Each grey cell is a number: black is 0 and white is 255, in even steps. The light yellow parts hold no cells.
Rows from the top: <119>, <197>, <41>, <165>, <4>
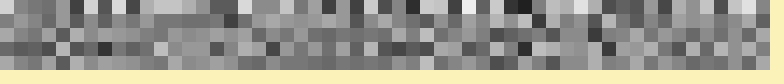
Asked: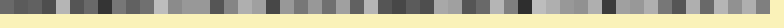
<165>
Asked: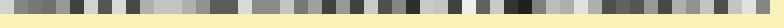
<119>
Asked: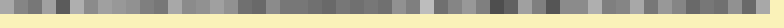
<4>
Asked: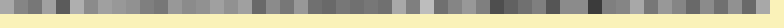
<41>

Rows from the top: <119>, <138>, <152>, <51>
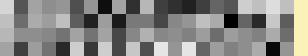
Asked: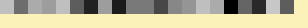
<138>
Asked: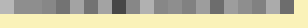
<152>
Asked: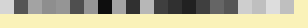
<119>
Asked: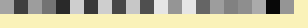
<51>

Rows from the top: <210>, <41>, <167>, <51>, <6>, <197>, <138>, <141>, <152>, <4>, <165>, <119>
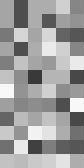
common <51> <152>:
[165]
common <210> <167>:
[165]
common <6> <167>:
[165]
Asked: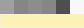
<141>

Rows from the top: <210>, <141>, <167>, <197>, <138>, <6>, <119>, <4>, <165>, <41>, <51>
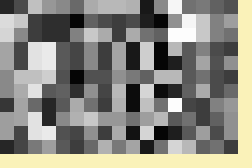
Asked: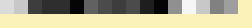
<141>
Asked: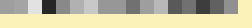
<165>

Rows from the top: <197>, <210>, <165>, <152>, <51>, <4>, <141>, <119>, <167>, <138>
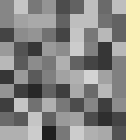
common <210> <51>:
[98]
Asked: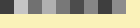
<119>
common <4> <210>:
[162]
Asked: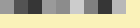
<152>
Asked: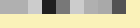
<138>
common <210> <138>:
[169]
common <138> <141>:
[169]

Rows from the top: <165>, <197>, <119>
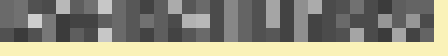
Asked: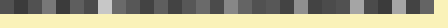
<119>
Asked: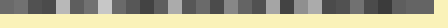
<165>
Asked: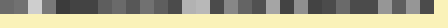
<197>

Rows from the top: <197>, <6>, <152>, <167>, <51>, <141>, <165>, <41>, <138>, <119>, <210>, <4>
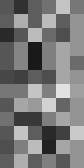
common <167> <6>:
[147]
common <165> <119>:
[196]

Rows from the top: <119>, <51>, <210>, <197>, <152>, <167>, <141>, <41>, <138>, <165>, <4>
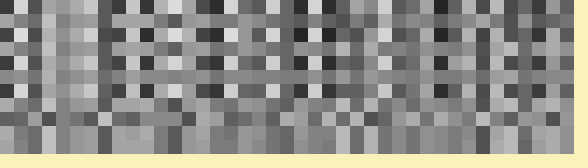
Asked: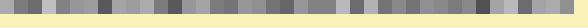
<165>
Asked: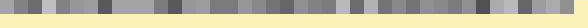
<4>
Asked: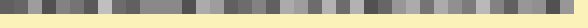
<138>
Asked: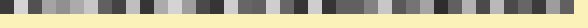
<141>

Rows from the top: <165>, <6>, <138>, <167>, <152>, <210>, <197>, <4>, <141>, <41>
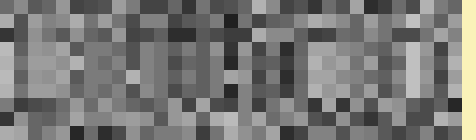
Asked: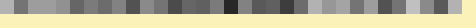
<197>
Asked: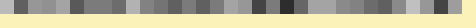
<210>
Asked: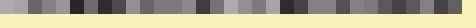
<41>
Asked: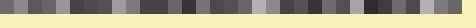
<165>

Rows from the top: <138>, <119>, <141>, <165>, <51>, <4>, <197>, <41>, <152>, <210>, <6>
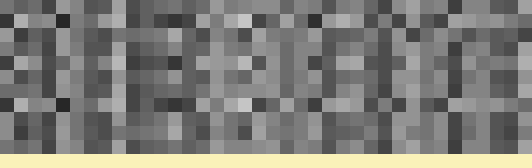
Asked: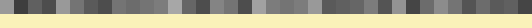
<141>
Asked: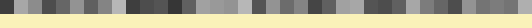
<51>

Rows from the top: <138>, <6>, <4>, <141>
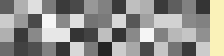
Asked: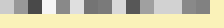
<6>
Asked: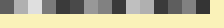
<138>
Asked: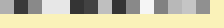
<4>
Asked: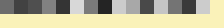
<141>

